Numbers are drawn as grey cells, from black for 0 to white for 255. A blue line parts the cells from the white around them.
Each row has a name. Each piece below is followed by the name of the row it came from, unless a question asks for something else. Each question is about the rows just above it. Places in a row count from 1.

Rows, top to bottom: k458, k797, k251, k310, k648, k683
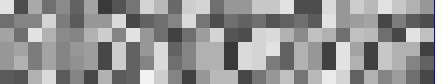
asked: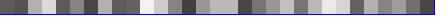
k683
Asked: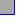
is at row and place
k458, 3
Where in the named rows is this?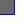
k458, 13
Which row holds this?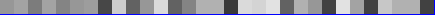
k310
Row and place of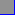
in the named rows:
k648, 6
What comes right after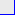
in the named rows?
[212]
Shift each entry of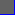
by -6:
[92]

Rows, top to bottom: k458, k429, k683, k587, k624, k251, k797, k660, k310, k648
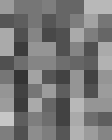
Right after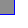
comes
[126]
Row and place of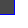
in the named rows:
k683, 4

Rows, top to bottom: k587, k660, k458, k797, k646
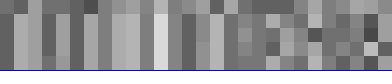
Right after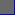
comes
[132]
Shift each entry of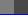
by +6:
[132  78]
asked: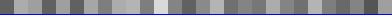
k660
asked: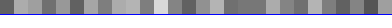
k646
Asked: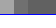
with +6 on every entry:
[172 118 103 103]
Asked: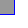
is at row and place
k646, 5

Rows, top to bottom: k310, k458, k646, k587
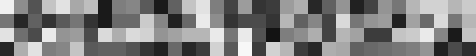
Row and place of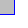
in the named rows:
k310, 7
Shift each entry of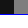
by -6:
[ 13 120]
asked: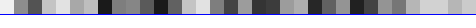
k310
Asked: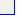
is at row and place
k310, 1
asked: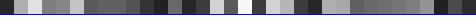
k587
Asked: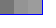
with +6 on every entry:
[124 154 162]

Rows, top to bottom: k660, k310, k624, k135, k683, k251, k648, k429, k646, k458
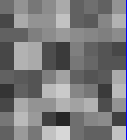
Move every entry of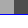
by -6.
[164  71]
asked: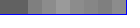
k624
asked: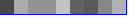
k310
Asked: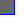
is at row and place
k683, 7

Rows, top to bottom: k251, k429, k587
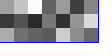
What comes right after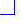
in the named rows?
[98]
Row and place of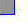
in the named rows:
k429, 6
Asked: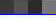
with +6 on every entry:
[ 62  89  48 126]
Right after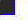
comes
[120]

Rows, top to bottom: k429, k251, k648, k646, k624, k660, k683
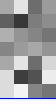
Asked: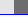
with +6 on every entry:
[234 115]
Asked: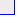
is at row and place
k660, 4
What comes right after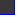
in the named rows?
[125]
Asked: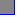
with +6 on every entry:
[139]

